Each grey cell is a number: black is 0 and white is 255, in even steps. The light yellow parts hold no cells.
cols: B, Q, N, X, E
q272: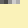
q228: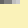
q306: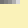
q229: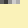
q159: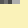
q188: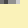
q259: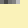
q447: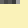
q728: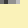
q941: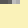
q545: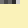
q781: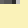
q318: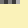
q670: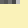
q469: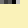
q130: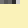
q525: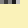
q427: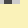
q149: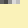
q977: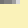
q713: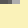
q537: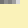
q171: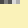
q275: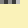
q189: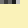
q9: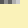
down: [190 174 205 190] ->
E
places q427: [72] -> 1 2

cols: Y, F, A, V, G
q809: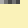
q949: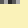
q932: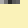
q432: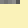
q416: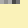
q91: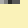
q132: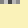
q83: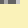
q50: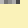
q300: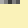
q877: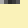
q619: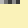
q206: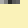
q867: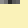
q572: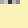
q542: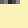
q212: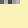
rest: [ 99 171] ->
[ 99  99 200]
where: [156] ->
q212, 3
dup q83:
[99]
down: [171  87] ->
Y

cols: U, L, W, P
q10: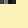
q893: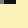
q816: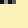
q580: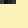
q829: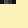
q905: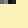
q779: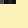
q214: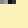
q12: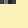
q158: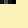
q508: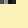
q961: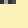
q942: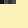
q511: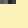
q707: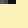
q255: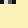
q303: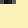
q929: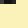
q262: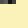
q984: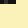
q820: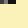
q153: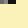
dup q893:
[19]
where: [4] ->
q158, 3

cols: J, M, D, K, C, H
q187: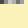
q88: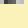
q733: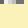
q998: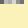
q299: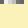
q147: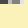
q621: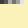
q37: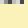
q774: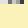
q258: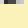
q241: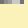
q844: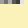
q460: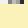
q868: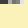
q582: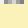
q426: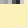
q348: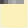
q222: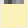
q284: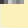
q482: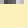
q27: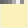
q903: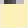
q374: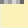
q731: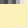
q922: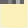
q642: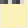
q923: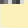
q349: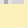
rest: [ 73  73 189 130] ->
[130 227]
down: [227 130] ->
H
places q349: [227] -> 0 2
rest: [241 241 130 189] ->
[159  45]
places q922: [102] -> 0 1 5
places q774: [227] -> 0 1

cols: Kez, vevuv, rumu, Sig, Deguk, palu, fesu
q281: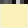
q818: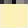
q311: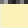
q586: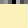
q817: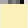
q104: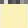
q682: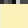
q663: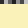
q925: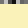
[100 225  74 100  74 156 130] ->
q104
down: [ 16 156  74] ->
palu
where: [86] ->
q281, 2
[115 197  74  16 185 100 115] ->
q925
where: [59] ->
q311, 2
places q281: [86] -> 2

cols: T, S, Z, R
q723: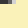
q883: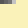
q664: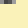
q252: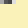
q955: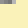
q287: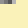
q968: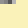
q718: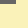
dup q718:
[102]
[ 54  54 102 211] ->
q723

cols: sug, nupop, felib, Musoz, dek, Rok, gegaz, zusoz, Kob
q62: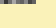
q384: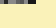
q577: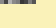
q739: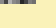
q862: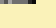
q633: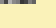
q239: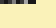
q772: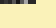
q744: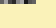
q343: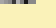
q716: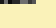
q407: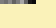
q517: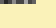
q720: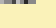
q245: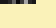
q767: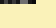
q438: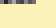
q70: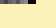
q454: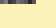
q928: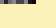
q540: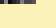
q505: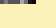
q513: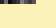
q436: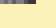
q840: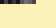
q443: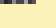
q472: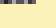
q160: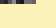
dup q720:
[137]
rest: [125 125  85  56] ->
[56]
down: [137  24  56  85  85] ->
felib
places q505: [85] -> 0 2 3 4
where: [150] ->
q343, 1
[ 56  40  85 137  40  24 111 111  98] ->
q160
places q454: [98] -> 0 5

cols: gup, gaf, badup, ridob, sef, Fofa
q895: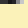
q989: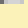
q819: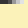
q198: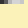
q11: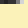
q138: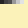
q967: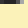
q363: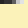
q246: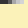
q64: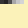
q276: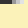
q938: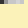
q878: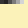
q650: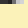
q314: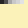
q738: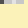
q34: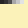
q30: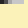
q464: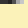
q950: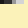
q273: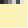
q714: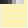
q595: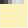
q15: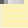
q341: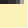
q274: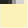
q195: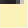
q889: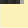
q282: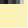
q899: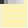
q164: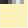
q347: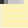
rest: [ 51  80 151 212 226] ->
[212]
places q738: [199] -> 1 2 4 5
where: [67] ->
q138, 1
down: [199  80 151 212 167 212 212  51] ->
ridob
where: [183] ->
q198, 2

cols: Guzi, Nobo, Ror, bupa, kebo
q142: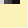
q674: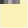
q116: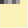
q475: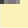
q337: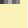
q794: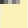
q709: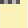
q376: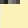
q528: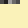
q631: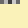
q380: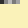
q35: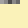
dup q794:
[121]
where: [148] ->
q475, 4
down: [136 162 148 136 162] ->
kebo
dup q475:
[121]
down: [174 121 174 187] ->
Ror
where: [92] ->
q709, 4

